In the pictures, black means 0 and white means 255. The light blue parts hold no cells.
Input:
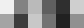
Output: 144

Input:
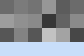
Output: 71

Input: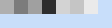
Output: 234

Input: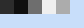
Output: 172

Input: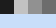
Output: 109

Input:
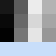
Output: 151
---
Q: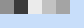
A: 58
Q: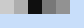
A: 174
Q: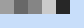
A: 104
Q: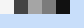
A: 68
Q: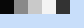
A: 137
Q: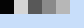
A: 213
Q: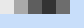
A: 169
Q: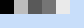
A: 189
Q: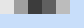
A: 159
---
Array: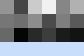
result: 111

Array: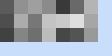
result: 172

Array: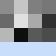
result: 224

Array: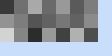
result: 125

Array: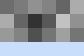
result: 101

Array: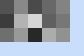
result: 179
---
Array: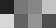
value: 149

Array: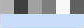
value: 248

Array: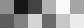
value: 199

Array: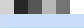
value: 115

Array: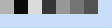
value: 116

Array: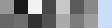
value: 124

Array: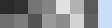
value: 211

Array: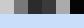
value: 171
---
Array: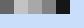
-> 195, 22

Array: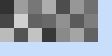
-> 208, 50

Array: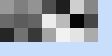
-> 242, 5

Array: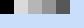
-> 218, 0

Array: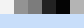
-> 243, 4

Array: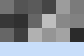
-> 190, 42
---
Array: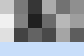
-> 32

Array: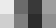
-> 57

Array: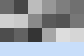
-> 138

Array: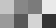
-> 123

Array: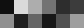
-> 173

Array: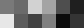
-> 210
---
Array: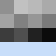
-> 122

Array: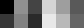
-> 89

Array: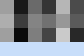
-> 90

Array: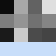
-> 133

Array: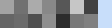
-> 65

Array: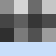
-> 75

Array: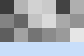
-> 147
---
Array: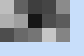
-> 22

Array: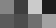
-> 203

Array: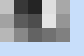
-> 77

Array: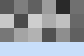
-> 206

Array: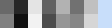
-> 228

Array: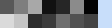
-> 168

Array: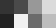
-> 152
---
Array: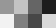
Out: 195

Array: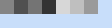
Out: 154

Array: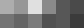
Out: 151

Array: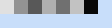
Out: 175

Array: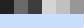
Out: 151

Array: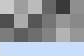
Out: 179

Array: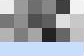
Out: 222
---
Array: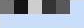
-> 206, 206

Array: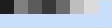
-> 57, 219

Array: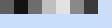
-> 191, 226

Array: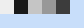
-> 197, 238

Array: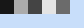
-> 68, 228

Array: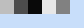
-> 9, 231

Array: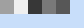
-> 55, 239

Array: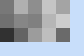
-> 128, 205
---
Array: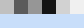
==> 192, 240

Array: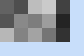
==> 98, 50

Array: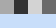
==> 169, 106

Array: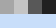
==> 166, 32

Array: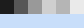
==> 28, 234

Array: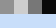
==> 145, 10

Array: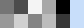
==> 117, 55

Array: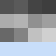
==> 82, 208

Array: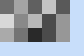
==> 110, 151

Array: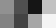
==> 145, 244
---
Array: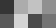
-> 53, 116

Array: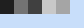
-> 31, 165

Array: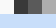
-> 249, 173

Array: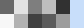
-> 104, 156

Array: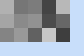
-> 177, 62

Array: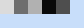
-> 219, 78

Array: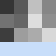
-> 53, 216

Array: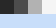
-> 40, 245
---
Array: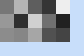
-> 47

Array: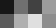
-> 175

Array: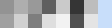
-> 208

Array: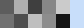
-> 78

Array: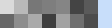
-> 141

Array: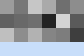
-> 105
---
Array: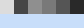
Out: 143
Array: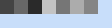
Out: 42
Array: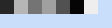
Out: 116
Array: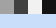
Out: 241
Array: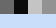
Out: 196
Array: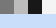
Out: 24
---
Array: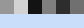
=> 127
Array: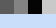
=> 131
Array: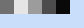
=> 156
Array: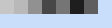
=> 117
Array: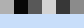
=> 211
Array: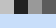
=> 33
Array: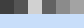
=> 98
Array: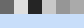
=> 200
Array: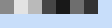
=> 24
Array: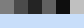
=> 96
